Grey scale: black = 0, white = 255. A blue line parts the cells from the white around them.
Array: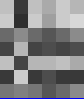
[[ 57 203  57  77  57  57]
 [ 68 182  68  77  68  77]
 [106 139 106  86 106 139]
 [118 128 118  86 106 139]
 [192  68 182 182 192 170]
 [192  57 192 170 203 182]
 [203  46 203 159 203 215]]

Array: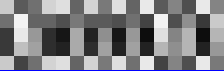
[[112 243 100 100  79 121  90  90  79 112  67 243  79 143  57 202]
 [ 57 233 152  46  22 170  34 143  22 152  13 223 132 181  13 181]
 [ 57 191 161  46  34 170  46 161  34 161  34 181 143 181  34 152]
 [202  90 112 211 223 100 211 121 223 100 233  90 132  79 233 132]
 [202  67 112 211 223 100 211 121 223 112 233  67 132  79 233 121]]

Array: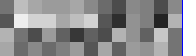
[[ 86 238 210 210 167 190 210  86  46 146 127  35 179]
 [116 190 167 155 155 167 137 107  76 137 127  76 137]
 [179 116  76 155  97  55  97  76 179 146  97 199 116]
 [167 107 137 107 127 155  86 167  97 155 146 179 116]]

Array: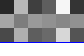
[[ 40 184  63  94 246  52]
 [ 73 175  94 106 215  84]
 [166 125 154 145 135 145]]

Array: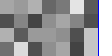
[[112 219  79 143 166  67 197]
 [166 154 177 103 121 228  91]
 [ 79 133  67 143 166 133  79]
 [177  91 154 154 143  79 197]]

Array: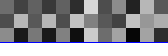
[[ 77 183  88 183  77 194 129  88  66 194 151 173]
 [109  66  97  57  97  45 215  77 140  34 183  88]
 [140  25 120  25 129  15 203 109 163   6 163  45]]

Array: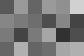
[[101 176 101 110 166 176]
 [ 89 154 101 154 144 209]
 [134 122 110  78 134  68]
 [122  68 122 166  49  78]]

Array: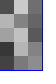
[[ 78 202 111]
 [161 193  89]
 [ 55 181 131]
 [181 131 101]
 [ 66 122 141]]
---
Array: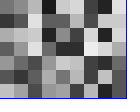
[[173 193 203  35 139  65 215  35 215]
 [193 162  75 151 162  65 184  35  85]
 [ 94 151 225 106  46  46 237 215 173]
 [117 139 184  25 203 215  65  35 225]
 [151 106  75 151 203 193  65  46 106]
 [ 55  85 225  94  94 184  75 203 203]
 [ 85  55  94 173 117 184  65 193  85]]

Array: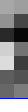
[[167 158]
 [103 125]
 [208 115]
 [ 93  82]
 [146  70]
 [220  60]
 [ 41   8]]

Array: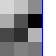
[[214 193 139]
 [110 129 120]
 [172  81   3]
 [ 70  46 181]]

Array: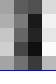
[[174 122  26 242]
 [164 113  58 186]
 [198 102  36 230]
 [164  92  80 218]
 [207  70  15 251]]

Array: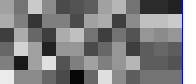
[[103 211 161  34 150 150  74 103 150  62  93 103  93]
 [ 62 172 103  62 172 192 115  62 115  83 150 139 150]
 [235 139 139 103  74   7 103 223 139  93 115 115 115]
 [172 127  53 127 127  74 161 172  62 139 192 192 202]
 [161 115 202 139  74  83  93 161 182 115  44  44  34]
 [127  25 161 223  83 127 161 127 150 182  93  93  83]]

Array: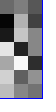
[[167 248  45]
 [ 25 198 135]
 [  5 178  65]
 [188 135 115]
 [106 126  87]
 [209  96 146]
 [229  34 135]]
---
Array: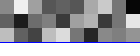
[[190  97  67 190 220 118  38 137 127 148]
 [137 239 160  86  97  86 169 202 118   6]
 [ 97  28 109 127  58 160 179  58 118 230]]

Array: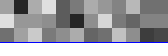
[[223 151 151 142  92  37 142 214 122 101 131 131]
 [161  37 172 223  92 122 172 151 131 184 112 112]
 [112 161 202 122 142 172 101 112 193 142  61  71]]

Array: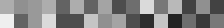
[[239  99 153 218  77  77 197 144 164  77  45 197  35 110  57 120]
 [173 144 153 173  99 173  99 164  77 110 218 120 185  66 144  66]]

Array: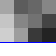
[[207 157  57  35]
 [197 134 114  68]
 [166  92 103 134]]

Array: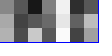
[[178  76 201  87 250  67 160]
 [169  67  87 106 230  97 189]
 [136  87  23 127 241  46  87]]

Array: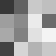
[[169 129 225 244]
 [158 138 235 107]
 [ 66 213 179 201]
 [ 55  98 201 191]]

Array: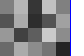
[[152  65  94 202 140]
 [128 182  54 193 128]
 [106 171 140 116  36]
 [ 83 171  45  83 161]]

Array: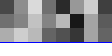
[[173 206 185 100  81  54 164 100]
 [112 132 194 132 185  23 164  91]
 [ 72 141 218 112  42 152 206  63]]
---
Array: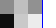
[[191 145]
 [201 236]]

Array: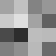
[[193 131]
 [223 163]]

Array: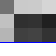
[[202 203]
 [ 48  50]]

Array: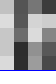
[[ 84 118]
 [ 87 212]]

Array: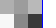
[[156 185]
 [137  57]]

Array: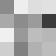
[[238 222]
 [140 155]]

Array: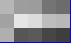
[[157 156]
 [229 220]]
